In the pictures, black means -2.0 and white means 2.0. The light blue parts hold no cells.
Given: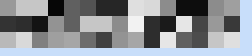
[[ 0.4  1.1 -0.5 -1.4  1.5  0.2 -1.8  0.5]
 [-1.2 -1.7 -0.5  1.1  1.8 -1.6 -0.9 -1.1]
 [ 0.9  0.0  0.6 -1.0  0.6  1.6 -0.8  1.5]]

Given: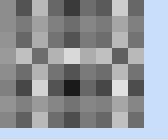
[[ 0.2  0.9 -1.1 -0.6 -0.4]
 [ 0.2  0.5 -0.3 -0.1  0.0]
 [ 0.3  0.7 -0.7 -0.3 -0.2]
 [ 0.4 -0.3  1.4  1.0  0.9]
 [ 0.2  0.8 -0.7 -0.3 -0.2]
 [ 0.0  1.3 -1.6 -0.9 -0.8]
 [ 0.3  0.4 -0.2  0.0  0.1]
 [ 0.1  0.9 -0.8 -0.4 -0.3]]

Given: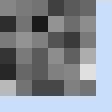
[[ 0.1 -0.2 -0.6]
 [-1.3 -1.6 -0.3]
 [-0.1  0.0 -1.1]
 [-1.2 -0.6 -0.5]
 [-1.4 -0.6  0.1]
 [ 0.9 -0.9  0.0]]

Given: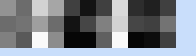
[[ 0.3  1.3 -1.0 -1.0 -1.3 -1.0]
 [-0.3  0.5 -1.7  0.0 -0.9 -0.2]
 [ 0.0  1.9 -1.9 -0.5 -1.9 -1.0]]

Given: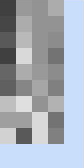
[[-1.0  0.3]
 [-0.9  0.3]
 [-0.6  0.3]
 [-1.0  0.3]
 [-0.4  0.4]
 [-0.5  0.6]
 [ 1.0  0.3]
 [ 0.5  1.4]
 [ 1.3  1.4]]

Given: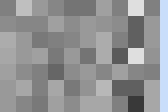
[[ 0.0  0.4 -0.2  0.5  1.5]
 [ 0.2  0.1  0.2  0.3 -0.5]
 [ 0.7 -0.1  0.1  0.7 -0.5]
 [ 0.6  0.5  0.4  0.7  1.5]
 [ 0.5  0.0  0.2  0.1  0.1]
 [ 0.4  0.0 -0.1  0.9 -0.5]
 [ 0.4 -0.1  0.2  0.6 -1.1]]

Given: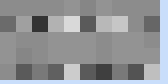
[[ 0.2  0.2  0.3  0.3  0.2]
 [-0.3 -1.2  1.4  0.9  0.2]
 [ 0.3  0.2  0.3  0.2  0.3]
 [ 0.3  0.2  0.3  0.2  0.3]
 [ 0.2 -0.1  1.2 -1.0 -0.7]]

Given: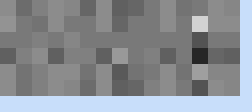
[[ 0.2  0.0  0.1  0.2 -0.4  0.2 -0.1  0.1]
 [ 0.3 -0.2 -0.1  0.2 -0.1  0.2  1.3  0.2]
 [-0.1  0.0  0.1 -0.1 -0.1 -0.1 -0.7 -0.1]
 [-0.5  0.2  0.0 -0.5 -0.1 -0.5 -1.4 -0.5]
 [ 0.2  0.0  0.2  0.2 -0.2  0.2  0.5  0.1]
 [ 0.2  0.0  0.1  0.2 -0.4  0.2 -0.7  0.1]]
